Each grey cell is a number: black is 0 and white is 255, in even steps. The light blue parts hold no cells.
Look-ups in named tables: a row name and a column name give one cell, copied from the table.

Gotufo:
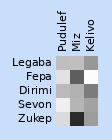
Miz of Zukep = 42
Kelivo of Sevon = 162
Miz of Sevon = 181
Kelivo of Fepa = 252
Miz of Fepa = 94
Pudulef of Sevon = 239
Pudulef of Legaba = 190
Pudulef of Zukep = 219
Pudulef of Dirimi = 186

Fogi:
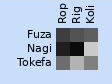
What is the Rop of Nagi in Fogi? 31
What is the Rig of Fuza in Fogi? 83
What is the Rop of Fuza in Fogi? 62
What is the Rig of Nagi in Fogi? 11
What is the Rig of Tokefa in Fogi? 179
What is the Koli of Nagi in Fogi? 202
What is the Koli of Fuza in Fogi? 94
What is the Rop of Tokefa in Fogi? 109
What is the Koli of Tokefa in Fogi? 127

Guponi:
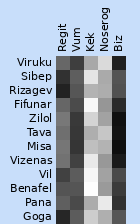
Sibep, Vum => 94
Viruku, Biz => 32
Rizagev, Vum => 86
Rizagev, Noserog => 173
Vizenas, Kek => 233
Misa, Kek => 191
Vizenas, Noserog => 152
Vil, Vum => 92
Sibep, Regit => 49
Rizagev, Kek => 179
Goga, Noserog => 175
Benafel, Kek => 253
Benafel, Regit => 84
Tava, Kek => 174
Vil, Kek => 246
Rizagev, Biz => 81
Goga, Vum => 92
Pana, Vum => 74
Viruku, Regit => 103
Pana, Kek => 172
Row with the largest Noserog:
Pana

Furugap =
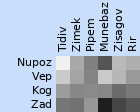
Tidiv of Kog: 156
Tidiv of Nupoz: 240
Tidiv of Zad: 118
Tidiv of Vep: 202
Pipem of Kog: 138
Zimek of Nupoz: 169
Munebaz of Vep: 202
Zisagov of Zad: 70
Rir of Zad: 85
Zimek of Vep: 164

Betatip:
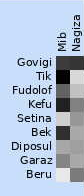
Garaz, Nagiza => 169
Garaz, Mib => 133
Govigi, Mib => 60
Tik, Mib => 2
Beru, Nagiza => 123
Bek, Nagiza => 169
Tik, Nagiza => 216
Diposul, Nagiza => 159
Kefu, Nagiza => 129
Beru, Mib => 232
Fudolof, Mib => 99
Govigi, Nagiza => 53
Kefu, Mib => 33
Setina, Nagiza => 151
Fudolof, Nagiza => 193
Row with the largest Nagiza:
Tik

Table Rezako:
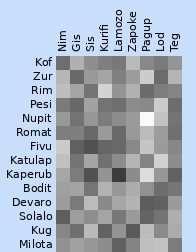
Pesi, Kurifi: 115
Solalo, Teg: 174
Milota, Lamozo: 97
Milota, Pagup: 191
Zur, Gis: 106
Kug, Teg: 171
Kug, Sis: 186
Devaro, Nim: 156
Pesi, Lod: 204
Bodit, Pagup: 145
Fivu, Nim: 202
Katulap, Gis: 116
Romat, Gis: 127
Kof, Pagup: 136
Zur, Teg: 180

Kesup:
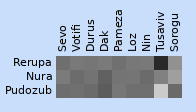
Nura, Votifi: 108
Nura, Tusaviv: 129
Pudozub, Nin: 111
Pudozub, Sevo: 110
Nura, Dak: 97
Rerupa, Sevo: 111
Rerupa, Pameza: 112
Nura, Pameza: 116
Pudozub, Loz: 111

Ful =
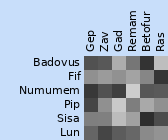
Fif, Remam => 163
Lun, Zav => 69
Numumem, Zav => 81
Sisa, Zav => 128
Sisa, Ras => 76
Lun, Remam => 103
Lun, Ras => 147
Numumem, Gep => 56
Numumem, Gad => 63
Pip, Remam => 126
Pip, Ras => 144
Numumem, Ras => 90
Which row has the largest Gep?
Fif

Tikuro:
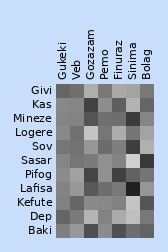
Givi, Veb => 112
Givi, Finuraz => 169
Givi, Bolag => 120
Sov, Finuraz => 127
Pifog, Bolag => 116
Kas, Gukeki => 136
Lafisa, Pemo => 110
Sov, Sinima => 62
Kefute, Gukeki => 129
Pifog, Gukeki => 139
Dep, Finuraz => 171
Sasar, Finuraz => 131
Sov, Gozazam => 151
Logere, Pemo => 118

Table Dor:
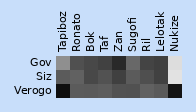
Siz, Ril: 79
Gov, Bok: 72
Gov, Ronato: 80
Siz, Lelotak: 65
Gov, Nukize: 221
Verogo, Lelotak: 90
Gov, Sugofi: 104
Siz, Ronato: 97
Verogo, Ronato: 91
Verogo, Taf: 93
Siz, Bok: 72
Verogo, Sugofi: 81
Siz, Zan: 64
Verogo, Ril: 97
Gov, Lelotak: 63

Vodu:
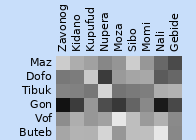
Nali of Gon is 26
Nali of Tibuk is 173
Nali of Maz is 104
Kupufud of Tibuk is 119
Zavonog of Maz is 204
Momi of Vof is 154
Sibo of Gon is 100
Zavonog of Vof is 141
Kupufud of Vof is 151
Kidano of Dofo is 124
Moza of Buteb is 151
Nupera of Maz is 135
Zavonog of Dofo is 120
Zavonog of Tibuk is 131
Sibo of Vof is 190
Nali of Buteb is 231

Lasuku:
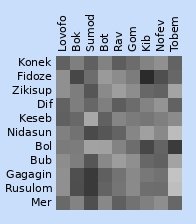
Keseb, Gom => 123
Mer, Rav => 95
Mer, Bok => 131
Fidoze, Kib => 43
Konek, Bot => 130
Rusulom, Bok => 78
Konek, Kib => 131
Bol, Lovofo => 123
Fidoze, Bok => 71
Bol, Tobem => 59
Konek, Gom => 108
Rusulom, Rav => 117
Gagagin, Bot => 95
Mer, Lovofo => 105
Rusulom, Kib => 110
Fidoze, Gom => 124
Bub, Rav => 157
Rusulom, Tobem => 190

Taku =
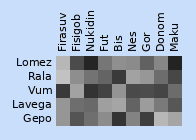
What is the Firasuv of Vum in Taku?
57
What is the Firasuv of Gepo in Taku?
150
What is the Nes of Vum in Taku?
74
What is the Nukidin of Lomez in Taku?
37
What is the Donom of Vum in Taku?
69
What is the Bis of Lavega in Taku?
165
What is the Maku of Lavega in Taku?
87
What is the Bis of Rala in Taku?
58
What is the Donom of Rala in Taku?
109
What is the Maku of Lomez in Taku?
35
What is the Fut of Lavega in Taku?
159
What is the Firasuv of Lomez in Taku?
183
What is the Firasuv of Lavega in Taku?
150
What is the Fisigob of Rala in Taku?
142
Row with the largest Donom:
Gepo

